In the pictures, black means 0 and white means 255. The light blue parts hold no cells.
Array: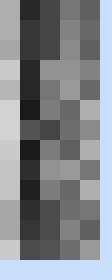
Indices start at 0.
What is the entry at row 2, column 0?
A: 167
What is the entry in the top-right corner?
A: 96
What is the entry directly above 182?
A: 202
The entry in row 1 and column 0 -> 174
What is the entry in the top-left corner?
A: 174
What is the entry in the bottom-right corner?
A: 153
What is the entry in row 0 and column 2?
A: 69
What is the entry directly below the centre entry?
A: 124
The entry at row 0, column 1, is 39
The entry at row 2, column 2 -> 69
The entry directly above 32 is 46
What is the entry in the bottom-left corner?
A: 202
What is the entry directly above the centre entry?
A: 124
